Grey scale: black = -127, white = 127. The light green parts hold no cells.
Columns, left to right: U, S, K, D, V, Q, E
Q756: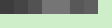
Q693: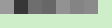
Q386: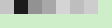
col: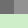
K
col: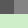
Q
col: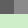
E
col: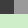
U
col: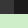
S
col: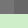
D

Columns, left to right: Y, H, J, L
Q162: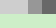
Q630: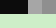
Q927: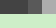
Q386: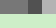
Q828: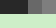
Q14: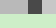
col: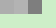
L
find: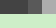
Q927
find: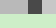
Q14
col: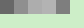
L

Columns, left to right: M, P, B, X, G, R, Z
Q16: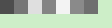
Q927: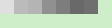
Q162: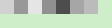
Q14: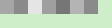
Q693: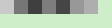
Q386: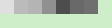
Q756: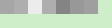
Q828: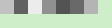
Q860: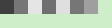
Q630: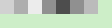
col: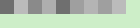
Z
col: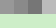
P
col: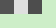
G
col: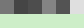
G
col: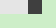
B
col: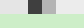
B
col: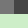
G

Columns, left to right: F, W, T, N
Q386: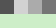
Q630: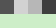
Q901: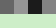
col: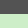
F
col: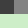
N
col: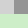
W
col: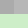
T

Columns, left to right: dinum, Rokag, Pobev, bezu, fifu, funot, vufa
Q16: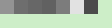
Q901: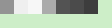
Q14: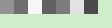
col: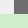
Rokag
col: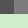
fifu
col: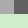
bezu

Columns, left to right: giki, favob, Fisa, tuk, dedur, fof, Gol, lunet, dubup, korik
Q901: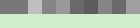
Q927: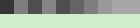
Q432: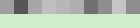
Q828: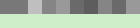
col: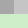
dubup
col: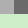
fof
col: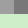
giki

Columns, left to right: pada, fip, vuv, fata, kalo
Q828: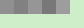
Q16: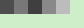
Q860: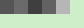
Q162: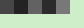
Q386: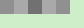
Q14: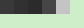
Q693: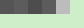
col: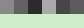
fata
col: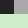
fip
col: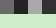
fip
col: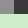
pada
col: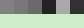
fip
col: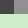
pada
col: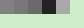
fip

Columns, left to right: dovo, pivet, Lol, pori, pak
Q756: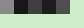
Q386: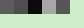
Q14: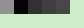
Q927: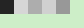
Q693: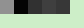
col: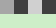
pori
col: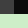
Lol
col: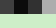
Lol
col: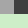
pori

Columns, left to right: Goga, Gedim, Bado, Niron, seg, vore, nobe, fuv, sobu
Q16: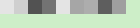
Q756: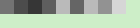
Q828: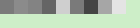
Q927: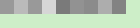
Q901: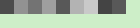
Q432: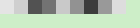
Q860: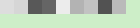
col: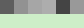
fuv
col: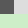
sobu
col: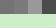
Goga
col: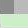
Gedim
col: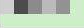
Gedim
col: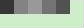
Bado
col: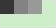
Bado

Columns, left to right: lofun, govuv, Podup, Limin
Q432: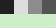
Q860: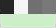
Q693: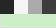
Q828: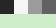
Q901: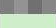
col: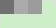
Podup
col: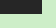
lofun
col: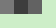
Limin

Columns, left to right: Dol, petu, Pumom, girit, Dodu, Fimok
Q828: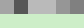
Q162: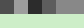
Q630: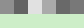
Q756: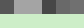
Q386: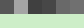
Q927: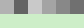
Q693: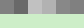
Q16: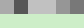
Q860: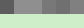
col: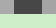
girit
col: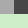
girit

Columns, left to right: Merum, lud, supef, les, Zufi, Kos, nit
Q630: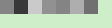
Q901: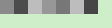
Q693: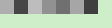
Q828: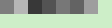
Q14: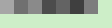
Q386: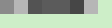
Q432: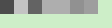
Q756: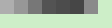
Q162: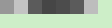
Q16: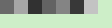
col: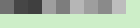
nit
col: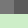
supef

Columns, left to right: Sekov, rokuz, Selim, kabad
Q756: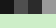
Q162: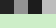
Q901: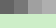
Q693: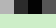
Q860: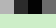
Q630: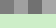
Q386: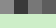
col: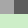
kabad
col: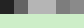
Sekov
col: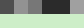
rokuz
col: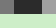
rokuz

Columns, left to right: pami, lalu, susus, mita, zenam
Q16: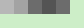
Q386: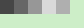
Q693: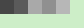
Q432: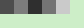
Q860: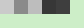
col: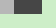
pami
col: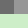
susus
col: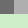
zenam

